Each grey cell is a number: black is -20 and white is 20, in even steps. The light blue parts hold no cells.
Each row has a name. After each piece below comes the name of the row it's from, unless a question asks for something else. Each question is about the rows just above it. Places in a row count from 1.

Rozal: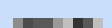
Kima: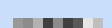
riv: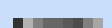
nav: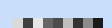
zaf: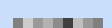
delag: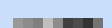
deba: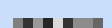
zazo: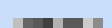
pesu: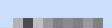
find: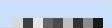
nav
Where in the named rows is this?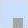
riv, 9
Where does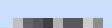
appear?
zazo
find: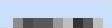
Rozal
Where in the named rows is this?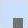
delag, 9

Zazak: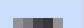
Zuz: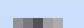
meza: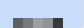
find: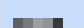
meza
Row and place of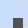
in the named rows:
Zuz, 3
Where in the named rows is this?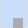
Zuz, 5

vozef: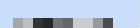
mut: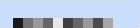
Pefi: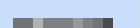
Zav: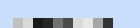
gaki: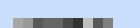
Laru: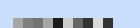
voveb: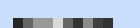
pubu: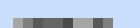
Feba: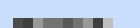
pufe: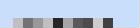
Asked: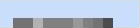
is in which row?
Pefi
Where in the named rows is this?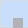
Pefi, 3
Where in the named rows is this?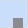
voveb, 8

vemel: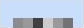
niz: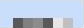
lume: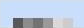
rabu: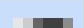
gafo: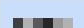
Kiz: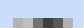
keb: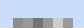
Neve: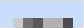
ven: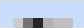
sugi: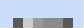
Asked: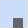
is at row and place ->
rabu, 3
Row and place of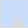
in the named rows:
lume, 5
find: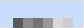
lume
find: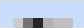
ven
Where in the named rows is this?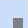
niz, 2

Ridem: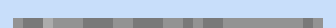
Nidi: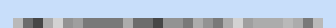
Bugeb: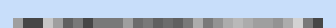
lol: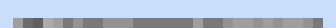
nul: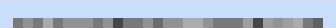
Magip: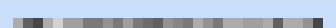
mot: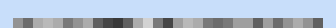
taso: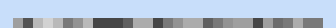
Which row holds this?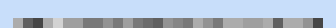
Magip
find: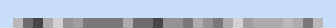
Nidi
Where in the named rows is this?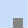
Magip, 17
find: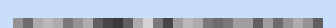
mot
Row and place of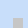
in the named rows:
Bugeb, 4
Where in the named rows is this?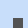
taso, 2

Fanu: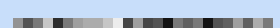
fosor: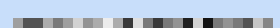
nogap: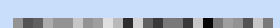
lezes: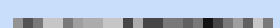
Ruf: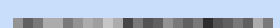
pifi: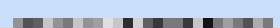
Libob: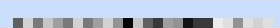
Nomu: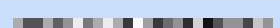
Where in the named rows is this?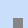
fosor, 26
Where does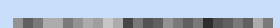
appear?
Ruf
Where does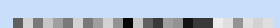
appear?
Libob
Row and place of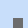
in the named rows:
Nomu, 16
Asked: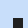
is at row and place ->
fosor, 18
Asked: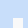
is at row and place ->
Nomu, 13
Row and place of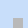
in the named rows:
nogap, 11

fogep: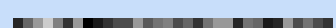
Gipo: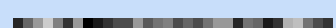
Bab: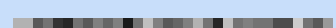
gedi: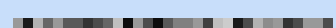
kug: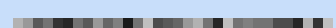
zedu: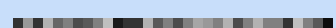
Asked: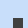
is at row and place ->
gedi, 20
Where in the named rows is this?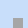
zedu, 19
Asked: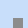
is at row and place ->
gedi, 26

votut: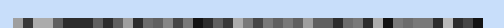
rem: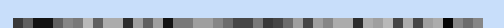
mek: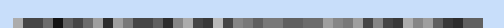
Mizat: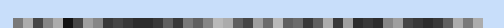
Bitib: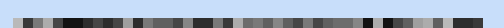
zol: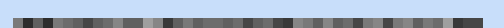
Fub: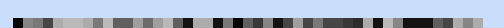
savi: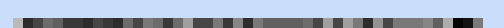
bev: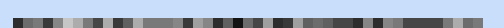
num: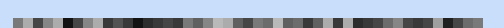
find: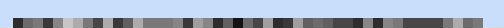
bev
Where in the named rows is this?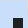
num, 44
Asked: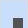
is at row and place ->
num, 11
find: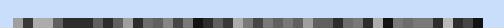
votut
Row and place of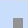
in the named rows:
savi, 37

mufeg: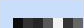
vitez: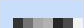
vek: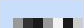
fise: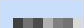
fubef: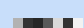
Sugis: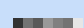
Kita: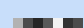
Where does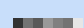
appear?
Sugis
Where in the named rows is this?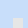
Sugis, 7
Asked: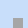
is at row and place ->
vitez, 3
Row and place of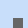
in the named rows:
mufeg, 7
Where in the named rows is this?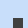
fise, 1
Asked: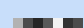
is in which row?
Kita

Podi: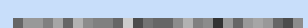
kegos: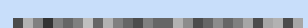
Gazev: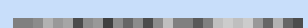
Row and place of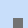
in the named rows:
Podi, 14
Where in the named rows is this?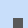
Gazev, 19

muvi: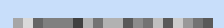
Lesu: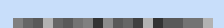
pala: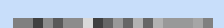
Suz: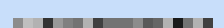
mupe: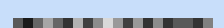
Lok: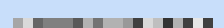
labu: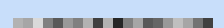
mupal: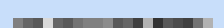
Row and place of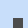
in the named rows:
mupal, 17
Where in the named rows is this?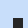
labu, 11
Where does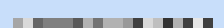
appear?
Lok
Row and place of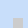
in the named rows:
muvi, 17

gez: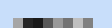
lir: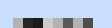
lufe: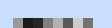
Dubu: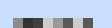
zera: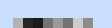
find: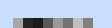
gez
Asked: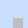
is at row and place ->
gez, 7
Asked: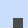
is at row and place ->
lir, 8
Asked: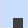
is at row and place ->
Dubu, 3
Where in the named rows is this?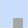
gez, 1

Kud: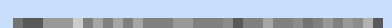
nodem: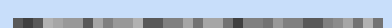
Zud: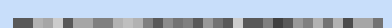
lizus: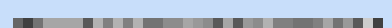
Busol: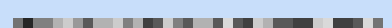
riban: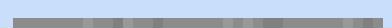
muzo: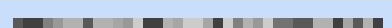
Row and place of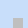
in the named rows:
Zud, 12
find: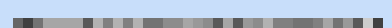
lizus
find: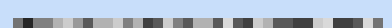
Busol
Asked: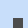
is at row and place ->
Zud, 34
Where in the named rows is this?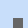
lizus, 1

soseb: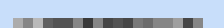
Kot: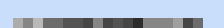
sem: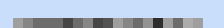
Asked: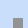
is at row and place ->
sem, 14
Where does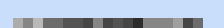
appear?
Kot
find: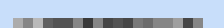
soseb
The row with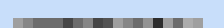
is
sem
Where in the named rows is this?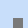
soseb, 13
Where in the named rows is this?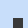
soseb, 8
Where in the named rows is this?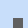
soseb, 4

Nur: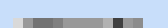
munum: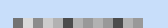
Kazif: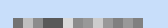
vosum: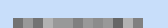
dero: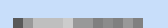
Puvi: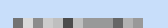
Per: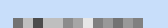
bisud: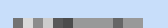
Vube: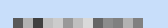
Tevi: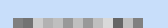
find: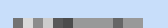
bisud
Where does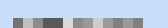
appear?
Kazif
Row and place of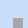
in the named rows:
Per, 7

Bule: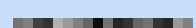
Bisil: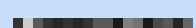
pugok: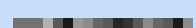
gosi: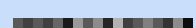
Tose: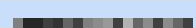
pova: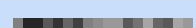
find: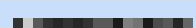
Bisil
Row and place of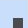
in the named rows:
Bisil, 15
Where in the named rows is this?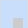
Bisil, 2

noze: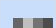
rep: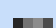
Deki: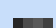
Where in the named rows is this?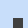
Deki, 4
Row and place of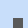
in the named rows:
Deki, 3
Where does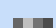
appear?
noze
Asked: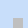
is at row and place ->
noze, 2
